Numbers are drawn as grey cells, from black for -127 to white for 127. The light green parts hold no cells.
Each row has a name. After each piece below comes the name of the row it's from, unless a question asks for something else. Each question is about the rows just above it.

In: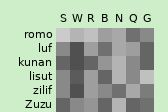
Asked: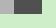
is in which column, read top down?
W
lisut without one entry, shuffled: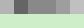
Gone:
[-36]
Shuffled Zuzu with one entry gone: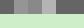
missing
[-15]
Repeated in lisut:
[9]
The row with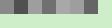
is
luf
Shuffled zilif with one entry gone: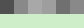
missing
[-3]
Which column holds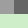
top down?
R

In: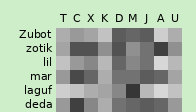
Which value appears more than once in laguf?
[66]
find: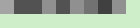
zotik
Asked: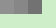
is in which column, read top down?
M
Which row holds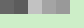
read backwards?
Zubot
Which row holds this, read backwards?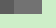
mar

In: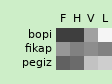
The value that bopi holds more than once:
[-65]
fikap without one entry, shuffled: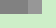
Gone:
[13]
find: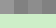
fikap
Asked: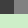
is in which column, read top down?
H
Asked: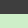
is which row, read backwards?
bopi

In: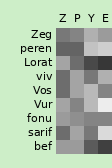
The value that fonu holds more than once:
[4]
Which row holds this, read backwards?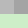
Vos
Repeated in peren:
[-27]
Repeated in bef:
[27]
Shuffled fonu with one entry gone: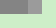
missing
[15]

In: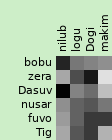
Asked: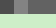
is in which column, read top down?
logu
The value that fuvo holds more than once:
[-70]
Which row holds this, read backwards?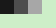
zera

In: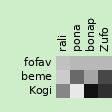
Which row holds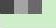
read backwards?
beme
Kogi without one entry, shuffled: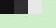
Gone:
[6]
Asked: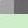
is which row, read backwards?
beme
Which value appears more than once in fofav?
[56]

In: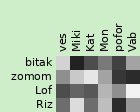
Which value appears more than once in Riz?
[-18]
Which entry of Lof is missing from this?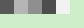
[-28]
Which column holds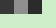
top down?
pofor

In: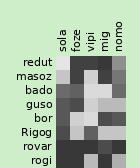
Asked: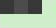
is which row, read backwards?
rovar
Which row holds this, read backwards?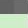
bado
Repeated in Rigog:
[69]
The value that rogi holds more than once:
[-71]
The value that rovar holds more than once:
[-71]

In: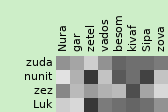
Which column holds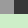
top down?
zetel
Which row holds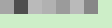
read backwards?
zez
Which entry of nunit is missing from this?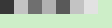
[-61]
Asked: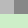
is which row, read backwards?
zez
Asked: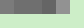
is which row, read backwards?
zuda

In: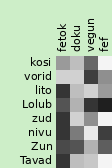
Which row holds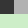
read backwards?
Lolub
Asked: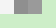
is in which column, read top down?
fef
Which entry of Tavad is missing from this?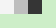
[71]

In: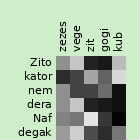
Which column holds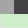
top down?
zit
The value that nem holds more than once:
[-60]
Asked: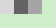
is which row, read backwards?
kator
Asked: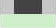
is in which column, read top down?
vege
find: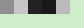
Zito

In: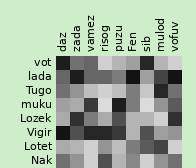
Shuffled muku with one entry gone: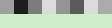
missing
[-70]
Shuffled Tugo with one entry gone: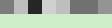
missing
[71]
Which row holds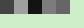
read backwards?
lada
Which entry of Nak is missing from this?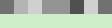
[8]

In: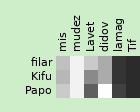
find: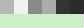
Kifu
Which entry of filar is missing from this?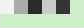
[64]

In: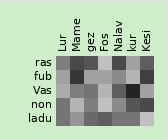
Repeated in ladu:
[-10]
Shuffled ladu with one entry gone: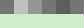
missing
[-22]
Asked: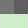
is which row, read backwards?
ladu
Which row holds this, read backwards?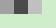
ras
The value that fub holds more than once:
[33]
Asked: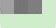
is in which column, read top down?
gez
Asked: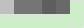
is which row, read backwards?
ladu

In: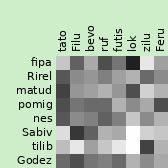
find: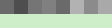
Godez
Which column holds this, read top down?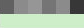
Filu
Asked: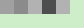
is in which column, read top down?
Feru
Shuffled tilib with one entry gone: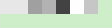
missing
[61]
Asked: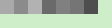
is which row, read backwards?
Godez

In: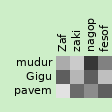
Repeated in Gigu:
[-33]
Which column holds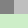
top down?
fesof
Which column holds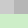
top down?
zaki

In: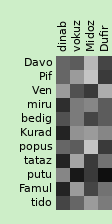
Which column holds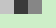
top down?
Midoz
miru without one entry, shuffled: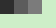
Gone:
[6]
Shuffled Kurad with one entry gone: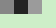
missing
[18]

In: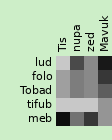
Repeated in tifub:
[72]
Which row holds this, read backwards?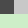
lud

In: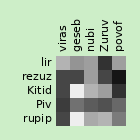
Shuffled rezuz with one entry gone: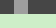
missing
[-106]
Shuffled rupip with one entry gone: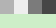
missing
[41]
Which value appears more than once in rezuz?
[-57]
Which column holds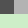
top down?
Zuruv
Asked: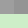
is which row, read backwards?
lir
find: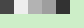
Kitid

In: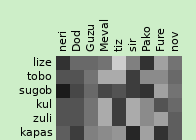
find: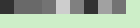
lize
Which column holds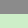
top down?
Pako
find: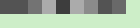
kul

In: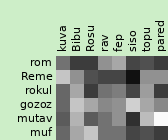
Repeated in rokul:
[-67]
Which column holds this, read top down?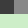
pared
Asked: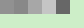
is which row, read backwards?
gozoz
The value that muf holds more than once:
[-13]
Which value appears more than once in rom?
[-67]
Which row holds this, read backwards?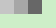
muf
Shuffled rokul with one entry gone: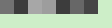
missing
[-2]

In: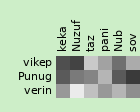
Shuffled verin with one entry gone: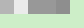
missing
[64]
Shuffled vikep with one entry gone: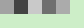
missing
[-48]
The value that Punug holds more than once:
[-37]
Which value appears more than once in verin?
[24]
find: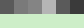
Punug

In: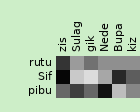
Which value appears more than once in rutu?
[15]
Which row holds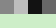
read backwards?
pibu
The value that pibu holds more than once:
[-24]
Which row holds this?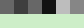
pibu
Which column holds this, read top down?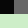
zis
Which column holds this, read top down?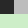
Bupa

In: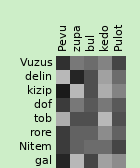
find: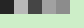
gal
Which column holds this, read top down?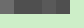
bul
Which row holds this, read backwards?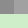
gal
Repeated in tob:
[-48]
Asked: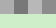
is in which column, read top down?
kedo
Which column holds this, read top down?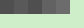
bul
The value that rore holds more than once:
[-29]

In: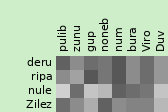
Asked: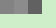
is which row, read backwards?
Zilez
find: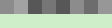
ripa
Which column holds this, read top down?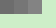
Viro
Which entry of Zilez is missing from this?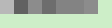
[45]
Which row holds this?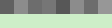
deru

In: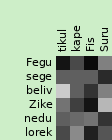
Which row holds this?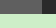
sege
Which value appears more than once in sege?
[-32]
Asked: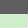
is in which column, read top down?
kape
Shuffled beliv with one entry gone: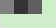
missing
[75]
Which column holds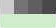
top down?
tikul

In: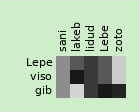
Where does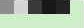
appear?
gib
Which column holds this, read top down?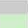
zoto
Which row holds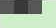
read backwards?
Lepe
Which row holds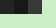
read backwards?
gib
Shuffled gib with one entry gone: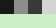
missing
[-91]
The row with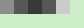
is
Lepe
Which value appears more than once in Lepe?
[-40]

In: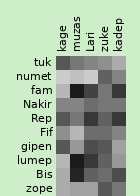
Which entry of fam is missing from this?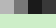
[-60]
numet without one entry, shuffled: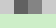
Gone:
[64]
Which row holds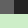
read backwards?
Bis

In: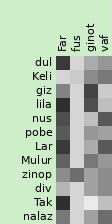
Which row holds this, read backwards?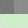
Keli
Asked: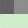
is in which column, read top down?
Far
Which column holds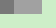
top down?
ginot
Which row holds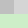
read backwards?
nus
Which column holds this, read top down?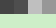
ginot
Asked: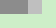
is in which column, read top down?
vaf
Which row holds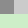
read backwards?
Keli

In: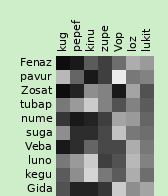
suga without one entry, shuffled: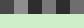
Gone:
[66]
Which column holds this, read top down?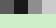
kinu
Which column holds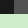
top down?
Vop

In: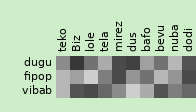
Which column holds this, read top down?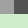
Biz
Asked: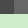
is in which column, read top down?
dodi
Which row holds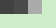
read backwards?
dugu
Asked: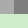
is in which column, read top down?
tela
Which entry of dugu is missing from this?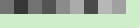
[-62]

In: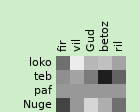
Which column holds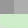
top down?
betoz
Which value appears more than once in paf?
[24]
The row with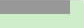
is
paf
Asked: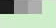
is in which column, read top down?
betoz

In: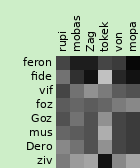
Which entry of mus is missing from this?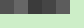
[46]
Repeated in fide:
[-109]

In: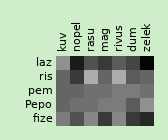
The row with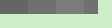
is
pem
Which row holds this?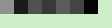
laz
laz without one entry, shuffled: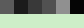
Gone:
[-58]
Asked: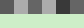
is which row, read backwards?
ris

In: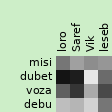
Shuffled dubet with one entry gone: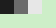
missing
[-107]
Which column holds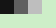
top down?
loro
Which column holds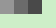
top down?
leseb

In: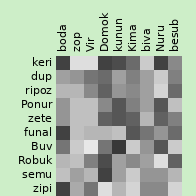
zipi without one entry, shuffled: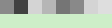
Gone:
[42]
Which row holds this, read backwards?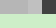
funal
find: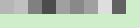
Robuk
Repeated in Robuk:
[32]

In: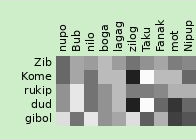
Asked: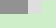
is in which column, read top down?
nupo
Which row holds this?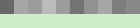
Zib
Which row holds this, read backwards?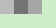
Kome

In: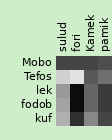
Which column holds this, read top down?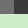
pamik
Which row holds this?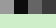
lek
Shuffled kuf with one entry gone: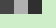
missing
[7]
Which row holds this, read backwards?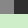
kuf
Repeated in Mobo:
[-58]
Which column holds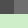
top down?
pamik

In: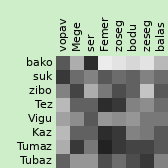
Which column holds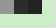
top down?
Femer
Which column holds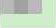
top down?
vopav
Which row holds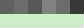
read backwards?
suk

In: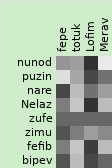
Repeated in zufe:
[-24]
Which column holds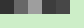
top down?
Lofim

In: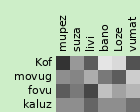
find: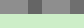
kaluz
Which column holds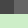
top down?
livi
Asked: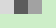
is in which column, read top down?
Loze
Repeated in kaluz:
[14]
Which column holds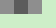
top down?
mupez
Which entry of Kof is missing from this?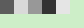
[-45]
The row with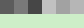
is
fovu

